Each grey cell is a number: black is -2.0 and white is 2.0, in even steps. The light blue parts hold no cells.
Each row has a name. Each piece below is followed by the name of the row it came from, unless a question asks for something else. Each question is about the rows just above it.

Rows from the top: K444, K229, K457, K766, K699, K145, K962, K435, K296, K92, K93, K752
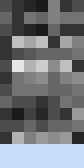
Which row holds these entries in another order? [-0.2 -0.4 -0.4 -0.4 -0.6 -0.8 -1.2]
K699
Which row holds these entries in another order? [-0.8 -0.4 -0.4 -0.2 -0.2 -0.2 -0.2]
K435
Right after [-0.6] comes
[-0.4]
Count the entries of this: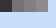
4
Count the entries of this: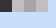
4
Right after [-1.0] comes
[-1.4]

